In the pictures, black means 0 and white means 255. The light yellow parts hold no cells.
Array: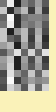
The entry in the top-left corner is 117
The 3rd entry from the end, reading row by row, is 211
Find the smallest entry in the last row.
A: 75
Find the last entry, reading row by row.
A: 211
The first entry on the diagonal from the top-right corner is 89
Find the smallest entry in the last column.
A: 44
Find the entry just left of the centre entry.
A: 31
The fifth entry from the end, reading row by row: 172
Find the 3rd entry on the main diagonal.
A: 44
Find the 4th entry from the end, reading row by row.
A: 89
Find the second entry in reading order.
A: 237
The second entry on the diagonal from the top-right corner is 172
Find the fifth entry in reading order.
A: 101
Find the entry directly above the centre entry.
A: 186

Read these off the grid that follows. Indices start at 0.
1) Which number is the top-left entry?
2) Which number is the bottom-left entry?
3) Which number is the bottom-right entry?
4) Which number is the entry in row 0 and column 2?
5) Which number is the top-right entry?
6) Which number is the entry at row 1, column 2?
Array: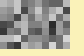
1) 185
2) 142
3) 170
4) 198
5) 185
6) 198

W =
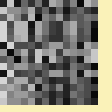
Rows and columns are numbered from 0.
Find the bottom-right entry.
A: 34
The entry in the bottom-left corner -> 199
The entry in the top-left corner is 34
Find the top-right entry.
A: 143
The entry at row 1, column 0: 199
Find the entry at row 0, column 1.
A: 199
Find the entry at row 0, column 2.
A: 21
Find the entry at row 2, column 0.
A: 89
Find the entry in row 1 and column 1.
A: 143
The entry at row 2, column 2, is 131
